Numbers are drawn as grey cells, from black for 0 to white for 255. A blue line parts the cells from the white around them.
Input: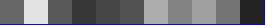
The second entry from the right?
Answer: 116
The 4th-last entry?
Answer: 131
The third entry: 89

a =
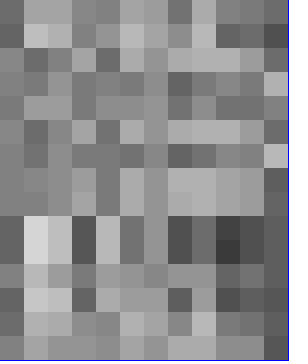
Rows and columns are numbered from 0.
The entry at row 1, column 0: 100
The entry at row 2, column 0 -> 135
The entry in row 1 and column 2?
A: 177
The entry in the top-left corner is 108
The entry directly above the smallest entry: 66
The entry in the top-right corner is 108
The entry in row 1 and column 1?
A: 190
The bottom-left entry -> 129
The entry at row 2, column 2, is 129
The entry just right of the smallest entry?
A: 80
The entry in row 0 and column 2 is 164
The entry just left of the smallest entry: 108
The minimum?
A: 58
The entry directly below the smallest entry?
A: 100
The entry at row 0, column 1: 164

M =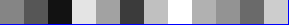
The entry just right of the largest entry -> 177
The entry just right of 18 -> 228

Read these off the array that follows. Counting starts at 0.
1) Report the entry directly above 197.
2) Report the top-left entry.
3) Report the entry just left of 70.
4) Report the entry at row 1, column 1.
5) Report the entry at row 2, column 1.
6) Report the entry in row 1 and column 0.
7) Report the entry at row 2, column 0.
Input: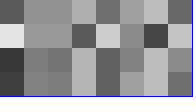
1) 104
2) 90
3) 138
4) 153
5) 124
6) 227
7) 57

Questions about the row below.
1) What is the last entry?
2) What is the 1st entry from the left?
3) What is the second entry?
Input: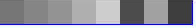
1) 61
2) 117
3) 133
